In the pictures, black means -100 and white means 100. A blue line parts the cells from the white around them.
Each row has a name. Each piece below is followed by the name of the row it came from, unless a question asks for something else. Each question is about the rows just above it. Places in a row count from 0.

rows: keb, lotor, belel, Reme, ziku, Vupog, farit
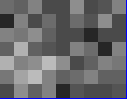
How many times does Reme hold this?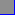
0
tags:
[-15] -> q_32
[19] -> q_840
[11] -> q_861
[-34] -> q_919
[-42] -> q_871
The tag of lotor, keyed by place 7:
q_861
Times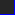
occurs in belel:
1
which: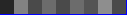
lotor
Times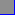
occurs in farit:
1
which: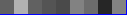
Reme
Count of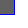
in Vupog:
3

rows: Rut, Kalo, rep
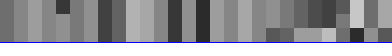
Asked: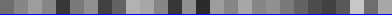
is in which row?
Rut
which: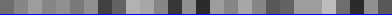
rep

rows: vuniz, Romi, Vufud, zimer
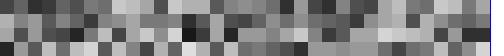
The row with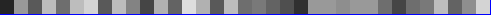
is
zimer
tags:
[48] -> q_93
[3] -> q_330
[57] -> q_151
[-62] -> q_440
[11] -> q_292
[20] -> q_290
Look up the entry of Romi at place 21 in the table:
q_292
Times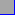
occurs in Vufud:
6

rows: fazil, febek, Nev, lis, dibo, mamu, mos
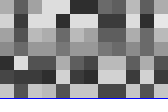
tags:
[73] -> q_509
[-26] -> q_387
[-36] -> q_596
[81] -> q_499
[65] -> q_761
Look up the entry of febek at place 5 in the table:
q_509
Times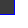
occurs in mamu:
5
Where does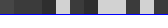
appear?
mamu
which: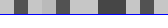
mos
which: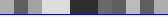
fazil
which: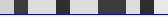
febek

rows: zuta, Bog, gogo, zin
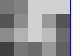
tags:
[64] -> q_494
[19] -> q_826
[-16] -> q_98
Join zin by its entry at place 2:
q_98
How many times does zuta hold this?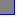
1
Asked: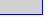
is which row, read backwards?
zuta
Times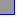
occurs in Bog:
1
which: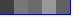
zin
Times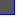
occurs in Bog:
2

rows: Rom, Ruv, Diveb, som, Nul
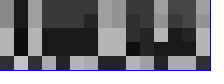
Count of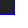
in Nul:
4
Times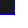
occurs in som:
7
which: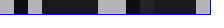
som
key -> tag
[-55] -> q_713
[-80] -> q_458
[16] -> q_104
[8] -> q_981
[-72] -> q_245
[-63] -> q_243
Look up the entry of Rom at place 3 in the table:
q_713
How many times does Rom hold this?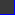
6

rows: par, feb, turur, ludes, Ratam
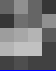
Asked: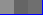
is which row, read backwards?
feb
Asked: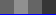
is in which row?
par
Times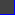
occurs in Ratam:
3
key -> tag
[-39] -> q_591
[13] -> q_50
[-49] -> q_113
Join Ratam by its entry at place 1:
q_591
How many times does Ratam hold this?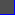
1

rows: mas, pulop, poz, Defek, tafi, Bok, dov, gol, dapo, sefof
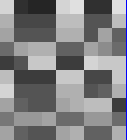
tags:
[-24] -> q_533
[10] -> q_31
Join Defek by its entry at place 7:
q_31
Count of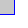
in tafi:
4
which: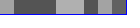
poz

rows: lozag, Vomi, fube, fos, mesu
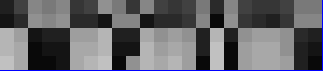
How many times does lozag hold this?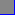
4
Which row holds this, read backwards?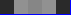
Vomi
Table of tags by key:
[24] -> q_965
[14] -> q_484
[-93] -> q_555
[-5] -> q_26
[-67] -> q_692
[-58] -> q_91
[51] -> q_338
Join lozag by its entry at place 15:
q_692
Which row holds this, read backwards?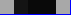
mesu
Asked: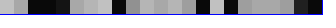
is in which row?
mesu
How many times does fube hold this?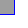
6

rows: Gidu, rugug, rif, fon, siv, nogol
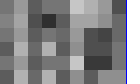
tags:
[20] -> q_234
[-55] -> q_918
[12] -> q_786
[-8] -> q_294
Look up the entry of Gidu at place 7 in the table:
q_234
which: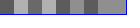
nogol

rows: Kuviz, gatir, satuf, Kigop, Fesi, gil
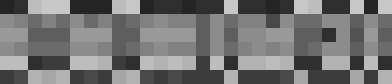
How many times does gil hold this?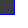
14
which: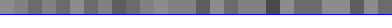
gatir
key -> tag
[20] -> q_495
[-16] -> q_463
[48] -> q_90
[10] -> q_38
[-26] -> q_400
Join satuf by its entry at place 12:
q_495
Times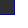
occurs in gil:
0
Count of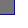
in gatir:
0
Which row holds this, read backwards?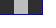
Fesi

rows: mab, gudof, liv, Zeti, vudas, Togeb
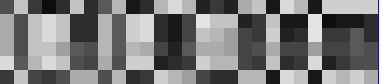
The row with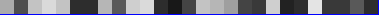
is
liv
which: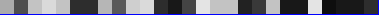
gudof
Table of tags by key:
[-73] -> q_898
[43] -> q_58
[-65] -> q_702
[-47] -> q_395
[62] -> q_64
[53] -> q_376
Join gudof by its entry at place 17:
q_898

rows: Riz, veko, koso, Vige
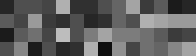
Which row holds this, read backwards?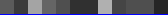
Riz
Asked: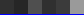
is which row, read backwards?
veko
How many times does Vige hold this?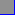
1
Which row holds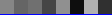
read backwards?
Vige

